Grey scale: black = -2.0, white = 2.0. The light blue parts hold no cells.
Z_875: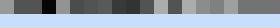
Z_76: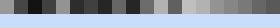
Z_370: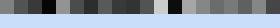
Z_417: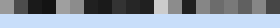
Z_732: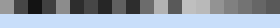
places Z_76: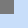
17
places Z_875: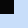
3
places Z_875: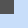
1 2 6 10 12
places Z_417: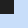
6 10 13

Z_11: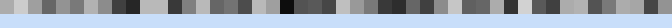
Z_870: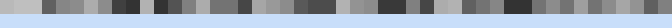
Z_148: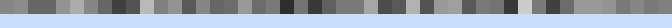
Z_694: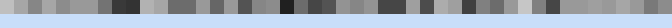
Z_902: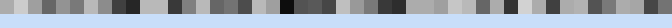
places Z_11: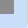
7 31
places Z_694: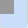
5 6 14 16 36 40 41 43 45
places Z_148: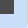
27
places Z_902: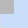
6 10 11 14 18 33
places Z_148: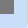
19 24 25 34 38 44 46
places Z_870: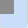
5 7 20 26 39 43
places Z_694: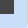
22 27 28 39

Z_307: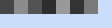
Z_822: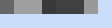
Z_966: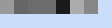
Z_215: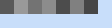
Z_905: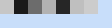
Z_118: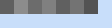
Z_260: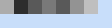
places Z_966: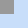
0
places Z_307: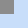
1
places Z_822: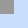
6

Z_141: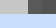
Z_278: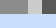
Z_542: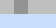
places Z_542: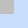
0 2 3
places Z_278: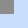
0 1
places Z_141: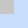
0 1
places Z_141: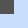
3
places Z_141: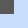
2
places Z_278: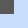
3
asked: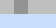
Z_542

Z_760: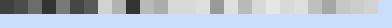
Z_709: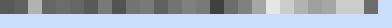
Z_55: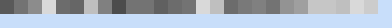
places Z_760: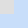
14 16 21
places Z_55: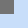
1 9 10 13 19
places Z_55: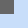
5
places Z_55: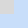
3 14 25

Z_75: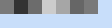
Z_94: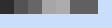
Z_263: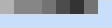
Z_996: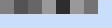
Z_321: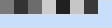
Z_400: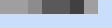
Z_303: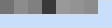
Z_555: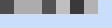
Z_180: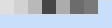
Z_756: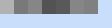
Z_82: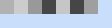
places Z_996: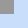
3 5
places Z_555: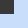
5
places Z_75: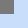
0 6

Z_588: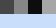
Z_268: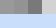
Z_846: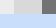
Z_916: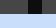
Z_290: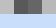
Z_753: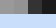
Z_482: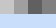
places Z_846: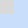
1 2
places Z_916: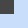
0 1 3

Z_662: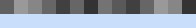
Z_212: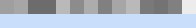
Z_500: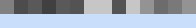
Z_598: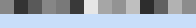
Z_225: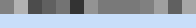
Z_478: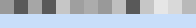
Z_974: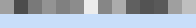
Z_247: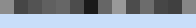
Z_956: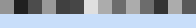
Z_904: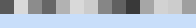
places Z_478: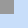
0 7
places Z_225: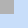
1
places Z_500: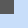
2 4

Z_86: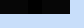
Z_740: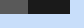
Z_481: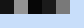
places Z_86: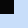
0 1 3 4
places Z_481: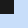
3
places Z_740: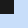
2 3 4
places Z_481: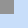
1
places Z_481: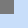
4
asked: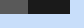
Z_740
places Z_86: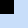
2

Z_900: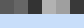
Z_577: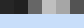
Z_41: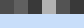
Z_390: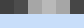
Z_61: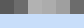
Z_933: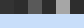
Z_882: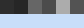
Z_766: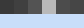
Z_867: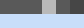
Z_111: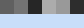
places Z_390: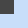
5
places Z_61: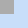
3
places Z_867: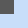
0 1 2 4
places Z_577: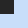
0
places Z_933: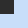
1 3 5

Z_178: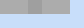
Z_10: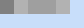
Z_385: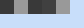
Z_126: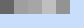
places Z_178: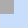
0 1 3 4
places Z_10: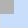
1 4
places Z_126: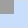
1
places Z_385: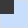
0 2
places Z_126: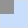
4

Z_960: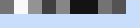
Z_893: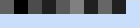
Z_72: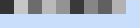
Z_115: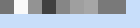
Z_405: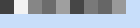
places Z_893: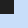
3 6 8
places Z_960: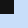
5 6
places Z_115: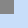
4

